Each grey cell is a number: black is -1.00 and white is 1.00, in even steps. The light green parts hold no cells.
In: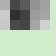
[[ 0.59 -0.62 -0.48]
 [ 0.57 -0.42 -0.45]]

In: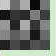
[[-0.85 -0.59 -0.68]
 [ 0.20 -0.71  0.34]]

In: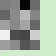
[[-0.20  0.08  0.44]
 [ 0.25  0.07  0.29]]

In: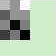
[[-0.27  0.16  0.16]
 [ 0.07 -0.92 -0.01]]

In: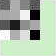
[[ 0.30  0.34  0.89]
 [-0.33 -0.78  0.12]]

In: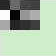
[[ 0.97 -0.96  0.18]
 [ 0.32 -0.72 -0.62]]

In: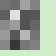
[[-0.26  0.76 -0.33]
 [ 0.08  0.22 -0.36]]

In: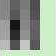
[[ 0.07 -0.32  0.01]
 [ 0.25 -0.83  0.05]]

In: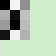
[[ 0.37 -0.88  0.52]
 [ 0.21 -0.97  0.47]]
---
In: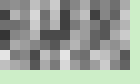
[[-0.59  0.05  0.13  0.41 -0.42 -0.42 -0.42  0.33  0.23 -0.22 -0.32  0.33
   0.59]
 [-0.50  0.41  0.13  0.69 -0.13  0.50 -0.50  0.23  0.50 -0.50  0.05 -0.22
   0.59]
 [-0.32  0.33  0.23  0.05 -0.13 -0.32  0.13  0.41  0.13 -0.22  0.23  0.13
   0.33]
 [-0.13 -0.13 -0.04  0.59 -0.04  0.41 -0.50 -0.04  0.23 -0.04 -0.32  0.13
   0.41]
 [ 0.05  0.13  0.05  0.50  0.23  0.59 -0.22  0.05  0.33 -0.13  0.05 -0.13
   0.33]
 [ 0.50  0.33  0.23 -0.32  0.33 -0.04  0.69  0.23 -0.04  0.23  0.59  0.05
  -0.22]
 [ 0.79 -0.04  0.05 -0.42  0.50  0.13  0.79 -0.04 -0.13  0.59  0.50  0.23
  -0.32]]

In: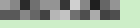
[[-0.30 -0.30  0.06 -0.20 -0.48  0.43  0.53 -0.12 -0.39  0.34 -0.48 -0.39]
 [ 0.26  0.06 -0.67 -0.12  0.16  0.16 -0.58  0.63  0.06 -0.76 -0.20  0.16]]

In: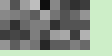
[[-0.53 -0.45 -0.53 -0.01 -0.45  0.24  0.32 -0.53  0.40]
 [-0.18 -0.62 -0.18 -0.01 -0.01 -0.62 -0.35 -0.35 -0.35]
 [ 0.07 -0.01 -0.09 -0.27  0.32 -0.09 -0.35 -0.18  0.16]
 [ 0.16 -0.27  0.07 -0.09 -0.70 -0.27 -0.27 -0.01 -0.18]
 [ 0.24 -0.35  0.24  0.49 -0.89  0.07 -0.45 -0.62 -0.53]]

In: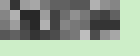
[[-0.32 -0.24 -0.40 -0.59 -0.49 -0.40 -0.14 -0.06  0.49 -0.40  0.13  0.31]
 [-0.06  0.23 -0.49 -0.69  0.39 -0.49  0.04 -0.06 -0.14 -0.59 -0.59 -0.59]
 [ 0.04  0.39 -0.69 -0.69  0.23 -0.49 -0.14  0.13 -0.06 -0.40 -0.49 -0.24]
 [ 0.23 -0.59  0.23  0.31 -0.06 -0.24 -0.24 -0.32 -0.32  0.39  0.13  0.04]]

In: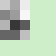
[[-0.21 -0.21  0.50]
 [ 0.04  0.22  0.94]
 [ 0.41 -0.57 -0.29]
 [ 0.60  0.32  0.85]]

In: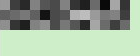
[[-0.25 -0.16 -0.06 -0.25 -0.85 -0.42 -0.33  0.40  0.48  0.21 -0.06  0.02
  -0.51]
 [ 0.12 -0.59 -0.76  0.02  0.12 -0.42 -0.06 -0.33 -0.68  0.30 -0.16 -0.51
  -0.16]
 [ 0.21 -0.51 -0.68  0.02 -0.33 -0.42  0.02 -0.59 -0.76 -0.16 -0.93  0.30
  -0.59]]

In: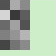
[[-0.46 -0.09  0.08]
 [-0.36  0.34  0.08]
 [-0.17  0.26 -0.36]
 [ 0.00  0.16  0.42]
 [ 0.67 -0.55 -0.27]]

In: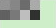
[[-0.24 -0.05  0.49 -0.62]
 [ 0.15  0.05 -0.15  0.33]]

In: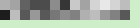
[[-0.77  0.48 -0.31  0.19 -0.31 -0.07  0.10  0.01  0.38  0.48  0.19  0.01
  -0.31]
 [ 0.38  0.28 -0.23 -0.40 -0.40  0.10 -0.58  0.58  0.28  0.66  0.82  0.66
   0.48]]
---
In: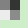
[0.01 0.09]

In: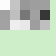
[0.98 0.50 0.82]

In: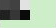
[-0.44 -0.58]

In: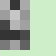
[0.41 0.55 0.26]

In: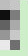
[ 0.48 -0.02]

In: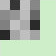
[0.48 0.17 0.34 0.28]

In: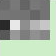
[-0.16 -0.09  0.11  0.13]
